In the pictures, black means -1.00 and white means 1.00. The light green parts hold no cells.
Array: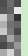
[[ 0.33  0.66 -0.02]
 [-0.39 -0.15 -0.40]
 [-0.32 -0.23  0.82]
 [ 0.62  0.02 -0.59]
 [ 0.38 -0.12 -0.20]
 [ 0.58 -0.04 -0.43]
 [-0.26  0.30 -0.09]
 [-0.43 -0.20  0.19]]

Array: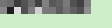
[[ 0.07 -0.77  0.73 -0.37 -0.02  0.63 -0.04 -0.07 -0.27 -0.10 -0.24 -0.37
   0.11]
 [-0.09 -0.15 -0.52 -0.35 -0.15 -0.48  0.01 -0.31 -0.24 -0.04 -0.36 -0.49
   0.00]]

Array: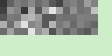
[[-0.15  0.27 -0.10 -0.11  0.78  0.15  0.36 -0.36  0.04 -0.23 -0.03 -0.20
  -0.31  0.01]
 [-0.57 -0.23 -0.02 -0.10  0.07 -0.15 -0.03 -0.31 -0.46 -0.06  0.01 -0.12
   0.23  0.02]
 [-0.49  0.16  0.02 -0.57  0.34 -0.32  0.26  0.78  0.30 -0.20  0.14 -0.11
  -0.06  0.51]
 [-0.32 -0.04 -0.08  0.35  0.43  0.23 -0.31 -0.32 -0.09 -0.13 -0.11  0.00
  -0.02 -0.03]
 [ 0.37 -0.14  0.33  0.76  0.05  0.15 -0.31  0.42 -0.05  0.07 -0.17  0.02
  -0.09 -0.19]]

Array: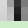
[[ 0.65  0.50 -0.82  0.06]
 [ 0.70  0.25 -0.60 -0.04]
 [ 0.68  0.44 -0.73  0.08]]

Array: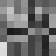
[[ 0.72 -0.30 -0.46 -0.17 -0.48 -0.28 -0.66 -0.17]
 [ 0.01  0.14 -0.11  0.15 -0.57 -0.22 -0.32 -0.21]
 [ 0.23  0.53 -0.13  0.10 -0.45  0.38 -0.10 -0.02]
 [-0.04  0.42  0.31  0.45 -0.70 -0.06 -0.62  0.24]
 [-0.26  0.09  0.27  0.28 -0.55 -0.44 -0.69  0.27]
 [-0.16 -0.79 -0.74 -0.63  0.15 -0.13  0.05 -0.68]
 [-0.27  0.14  0.22  0.24 -0.49 -0.36 -0.72  0.30]
 [ 0.73 -0.30 -0.44 -0.13 -0.48 -0.29 -0.74 -0.04]]

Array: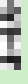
[[ 0.84  0.72 -0.44]
 [ 0.89 -0.07  0.79]
 [ 0.44 -0.07 -0.27]
 [-0.41 -0.72  0.59]
 [ 0.96  0.67  0.43]
 [-0.36 -0.61 -0.53]
 [ 0.90 -0.20  0.65]
 [ 0.99  0.01  0.91]
 [ 0.95  0.36  0.59]
 [-0.42 -0.80 -0.72]]
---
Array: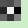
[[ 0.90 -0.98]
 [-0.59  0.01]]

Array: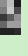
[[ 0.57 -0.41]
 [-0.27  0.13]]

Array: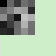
[[ 0.00  0.30]
 [-0.43 -0.85]]

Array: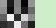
[[-0.89  0.05]
 [ 0.90 -0.66]]

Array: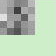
[[ 0.14 -0.50]
 [ 0.22  0.21]]

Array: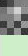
[[ 0.25  0.65]
 [-0.01  0.27]]

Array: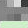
[[ 0.05  0.02]
 [-0.05 -0.16]]
